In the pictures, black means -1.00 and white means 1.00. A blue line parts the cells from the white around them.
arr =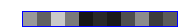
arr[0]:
0.20
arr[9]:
-0.53
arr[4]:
-0.83
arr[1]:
-0.23

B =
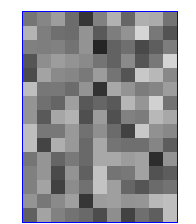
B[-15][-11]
-0.08
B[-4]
[0.00, 0.17, -0.42, 0.15, -0.25, 0.53, -0.09, -0.06, 0.27, -0.36, -0.27]
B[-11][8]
0.57
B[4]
[-0.41, 0.28, 0.08, 0.05, -0.05, 0.22, -0.09, -0.34, 0.57, 0.44, 0.07]
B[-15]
[-0.08, 0.05, 0.23, -0.15, -0.58, 0.01, 0.39, -0.20, 0.37, 0.34, -0.10]
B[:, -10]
[0.05, -0.01, -0.01, 0.11, 0.28, -0.07, -0.12, -0.30, -0.07, -0.47, 0.17, 0.17, 0.28, -0.07, 0.28]
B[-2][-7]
-0.58
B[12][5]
0.53
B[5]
[0.49, -0.07, -0.06, -0.15, 0.15, -0.61, 0.32, 0.15, -0.03, 0.04, 0.23]
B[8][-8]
0.20
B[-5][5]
0.32
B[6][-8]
0.25
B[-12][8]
-0.33
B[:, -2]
[0.34, -0.06, -0.26, -0.06, 0.44, 0.04, 0.64, 0.44, 0.14, 0.04, -0.65, -0.36, -0.16, 0.44, -0.26]
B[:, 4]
[-0.58, 0.15, 0.15, 0.08, -0.05, 0.15, -0.31, -0.38, -0.11, -0.18, -0.18, -0.25, -0.11, -0.58, -0.18]
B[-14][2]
-0.13
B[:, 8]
[0.37, 0.67, -0.43, -0.33, 0.57, -0.03, 0.17, -0.03, 0.57, -0.13, 0.27, 0.27, -0.33, 0.17, -0.13]
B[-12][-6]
-0.09
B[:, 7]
[-0.20, 0.15, -0.13, 0.08, -0.34, 0.15, 0.43, 0.01, -0.48, -0.13, 0.22, -0.06, -0.20, 0.15, -0.48]
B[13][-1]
0.49
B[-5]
[-0.08, 0.17, -0.21, -0.05, -0.18, 0.32, 0.32, 0.22, 0.27, -0.65, 0.15]
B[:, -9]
[0.23, -0.13, 0.01, 0.23, 0.08, -0.06, -0.21, 0.30, -0.06, 0.37, -0.21, -0.42, -0.49, 0.08, 0.01]
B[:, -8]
[-0.15, -0.15, -0.10, 0.15, 0.05, -0.15, 0.25, 0.40, 0.20, 0.20, -0.05, 0.15, 0.10, 0.25, -0.10]
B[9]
[0.49, -0.47, 0.37, 0.20, -0.18, 0.32, -0.09, -0.13, -0.13, 0.04, -0.27]
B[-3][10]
-0.10
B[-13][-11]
0.00
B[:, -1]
[-0.10, -0.35, -0.02, 0.66, 0.07, 0.23, -0.10, 0.32, 0.07, -0.27, 0.15, -0.27, -0.10, 0.49, 0.49]

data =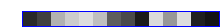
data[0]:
-0.68
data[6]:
-0.26
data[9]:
0.71
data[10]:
0.19

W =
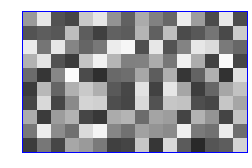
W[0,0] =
0.21
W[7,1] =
-0.54
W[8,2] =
0.10
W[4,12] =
-0.22
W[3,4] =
0.54
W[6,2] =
-0.46
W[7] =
[0.35, -0.54, 0.22, 0.40, -0.45, -0.56, 0.34, 0.41, -0.15, 0.29, 0.23, -0.47, 0.40, 0.16, -0.47, 0.53]
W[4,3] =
0.97
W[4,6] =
-0.18
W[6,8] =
0.70
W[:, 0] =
[0.21, -0.35, 0.84, 0.40, -0.16, -0.54, -0.44, 0.35, -0.06, -0.53]
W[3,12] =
0.36
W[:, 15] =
[-0.40, 0.59, -0.19, -0.45, 0.76, 0.52, 0.30, 0.53, -0.14, 0.66]
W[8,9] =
0.16
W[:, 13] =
[-0.41, -0.08, 0.72, -0.48, 0.38, -0.20, -0.45, 0.16, -0.11, -0.33]
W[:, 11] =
[0.85, -0.41, 0.03, 0.88, -0.58, 0.30, 0.52, -0.47, 0.88, -0.29]
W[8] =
[-0.06, 0.86, 0.10, -0.12, 0.72, 0.91, 0.05, -0.11, 0.26, 0.16, 0.09, 0.88, -0.04, -0.11, 0.84, -0.14]
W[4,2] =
0.06
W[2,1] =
-0.08
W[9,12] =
-0.68
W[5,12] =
-0.52
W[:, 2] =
[-0.36, -0.32, 0.81, -0.36, 0.06, -0.21, -0.46, 0.22, 0.10, -0.45]
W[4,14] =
-0.61
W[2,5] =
-0.06
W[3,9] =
0.35
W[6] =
[-0.44, 0.70, -0.46, 0.08, 0.66, 0.63, -0.39, -0.45, 0.70, -0.36, 0.55, 0.52, -0.39, -0.45, 0.55, 0.30]

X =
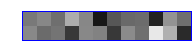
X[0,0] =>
-0.05
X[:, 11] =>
[-0.13, -0.67]
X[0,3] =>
0.36
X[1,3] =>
-0.56
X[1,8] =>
-0.13
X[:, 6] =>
[-0.32, -0.56]
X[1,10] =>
0.38
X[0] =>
[-0.05, 0.06, -0.13, 0.36, 0.06, -0.82, -0.32, -0.18, -0.15, -0.73, 0.15, -0.13]

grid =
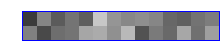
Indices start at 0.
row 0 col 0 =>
-0.54
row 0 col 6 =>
0.17
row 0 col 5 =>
0.56
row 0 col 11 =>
-0.25
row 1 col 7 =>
0.45
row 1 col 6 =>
0.13
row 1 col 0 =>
0.00
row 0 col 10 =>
-0.19

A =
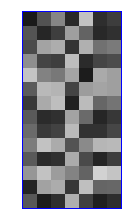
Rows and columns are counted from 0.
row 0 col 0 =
-0.80
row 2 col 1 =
0.28
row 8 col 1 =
-0.55
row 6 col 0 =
-0.56
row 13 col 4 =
-0.50
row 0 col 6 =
-0.52
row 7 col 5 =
-0.70
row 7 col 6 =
-0.57
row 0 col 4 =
0.52
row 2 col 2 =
0.36
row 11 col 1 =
0.52
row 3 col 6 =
-0.40
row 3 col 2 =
-0.51
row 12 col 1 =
0.27
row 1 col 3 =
0.25
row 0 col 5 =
-0.64
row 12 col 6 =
-0.19
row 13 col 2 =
-0.63
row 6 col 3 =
-0.74
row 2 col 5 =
-0.11
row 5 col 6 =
0.25
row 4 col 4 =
-0.78
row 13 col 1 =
-0.78
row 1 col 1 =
-0.70
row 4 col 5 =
0.33
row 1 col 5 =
-0.69
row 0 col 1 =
-0.36
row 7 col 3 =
0.28

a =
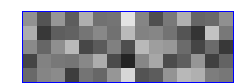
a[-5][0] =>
0.14
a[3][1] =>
0.02
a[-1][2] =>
0.09
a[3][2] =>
-0.06
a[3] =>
[-0.46, 0.02, -0.06, -0.08, 0.07, 0.36, -0.41, -0.72, 0.05, 0.31, -0.41, -0.26, 0.18, -0.50, -0.22]
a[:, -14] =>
[-0.34, -0.56, -0.20, 0.02, 0.04]
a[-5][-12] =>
-0.27
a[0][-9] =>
-0.09
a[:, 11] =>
[0.38, -0.34, -0.16, -0.26, 0.44]
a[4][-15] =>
-0.18
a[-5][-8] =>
0.78
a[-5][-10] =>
-0.11
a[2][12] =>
-0.46
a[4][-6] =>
-0.28
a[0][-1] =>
0.13
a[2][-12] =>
0.45
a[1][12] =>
-0.59
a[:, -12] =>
[-0.27, -0.23, 0.45, -0.08, -0.52]
